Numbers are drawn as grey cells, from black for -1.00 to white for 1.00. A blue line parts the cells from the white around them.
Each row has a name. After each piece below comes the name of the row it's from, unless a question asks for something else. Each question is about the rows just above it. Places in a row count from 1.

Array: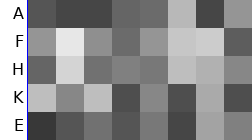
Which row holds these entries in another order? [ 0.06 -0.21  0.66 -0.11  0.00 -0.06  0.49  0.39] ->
H
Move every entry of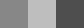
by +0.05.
[ 0.11  0.54 -0.34]
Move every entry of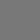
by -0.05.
[-0.11]
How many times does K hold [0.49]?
2
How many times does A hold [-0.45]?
3
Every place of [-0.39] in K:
4 6 8

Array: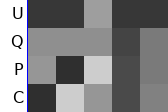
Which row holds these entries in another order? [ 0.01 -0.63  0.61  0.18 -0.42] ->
C
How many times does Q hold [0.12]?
3
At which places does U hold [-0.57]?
1 2 4 5

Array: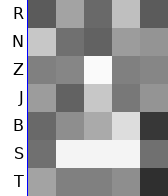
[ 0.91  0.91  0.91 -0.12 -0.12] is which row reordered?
S
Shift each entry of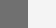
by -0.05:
[-0.17  0.86]
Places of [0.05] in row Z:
2 5
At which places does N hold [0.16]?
5
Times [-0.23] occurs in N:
1
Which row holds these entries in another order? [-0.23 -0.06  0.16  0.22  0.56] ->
J
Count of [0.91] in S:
3

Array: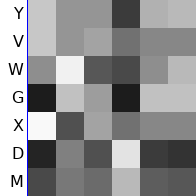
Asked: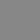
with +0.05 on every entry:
[0.11]
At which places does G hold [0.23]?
3
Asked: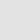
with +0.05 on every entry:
[0.83]
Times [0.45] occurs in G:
0

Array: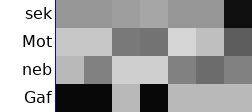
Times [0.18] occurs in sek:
4
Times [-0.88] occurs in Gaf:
0
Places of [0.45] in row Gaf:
3 5 6 7
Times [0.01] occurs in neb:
3
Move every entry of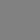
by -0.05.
[-0.04]

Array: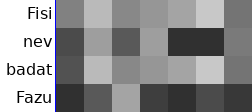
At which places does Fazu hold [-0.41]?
6
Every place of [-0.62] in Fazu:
1 5
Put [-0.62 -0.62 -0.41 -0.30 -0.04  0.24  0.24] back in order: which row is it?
nev
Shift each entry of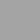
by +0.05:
[0.34]
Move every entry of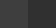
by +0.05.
[-0.46 -0.57]
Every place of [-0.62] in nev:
5 6

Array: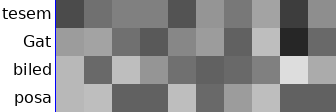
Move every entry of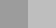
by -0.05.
[0.17 0.44]
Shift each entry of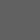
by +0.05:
[-0.19]
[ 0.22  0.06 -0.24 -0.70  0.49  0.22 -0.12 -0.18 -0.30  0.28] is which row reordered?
Gat
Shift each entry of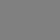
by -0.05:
[-0.05 -0.05]
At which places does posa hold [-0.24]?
3 4 9 10
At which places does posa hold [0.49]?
2 5 8

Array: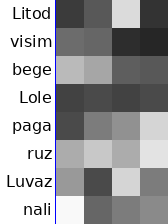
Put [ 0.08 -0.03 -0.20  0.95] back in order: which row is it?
nali
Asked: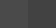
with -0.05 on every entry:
[-0.47 -0.53]
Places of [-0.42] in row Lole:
2 4
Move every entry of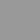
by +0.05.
[0.25]
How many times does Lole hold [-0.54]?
0
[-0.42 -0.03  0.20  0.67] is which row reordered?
Luvaz

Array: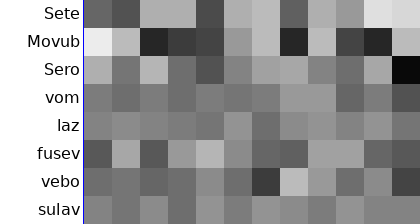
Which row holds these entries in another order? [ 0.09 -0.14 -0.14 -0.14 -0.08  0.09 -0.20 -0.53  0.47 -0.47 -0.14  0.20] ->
vebo
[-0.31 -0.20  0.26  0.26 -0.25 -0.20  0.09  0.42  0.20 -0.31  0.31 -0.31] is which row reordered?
fusev
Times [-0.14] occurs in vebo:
4
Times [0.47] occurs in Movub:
4
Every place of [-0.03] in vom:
1 3 5 7 11
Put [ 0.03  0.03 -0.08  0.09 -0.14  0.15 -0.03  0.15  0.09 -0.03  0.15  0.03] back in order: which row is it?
sulav
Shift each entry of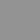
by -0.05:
[0.10]

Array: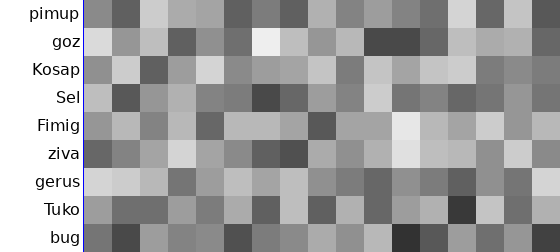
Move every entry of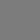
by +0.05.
[0.02]
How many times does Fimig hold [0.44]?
6

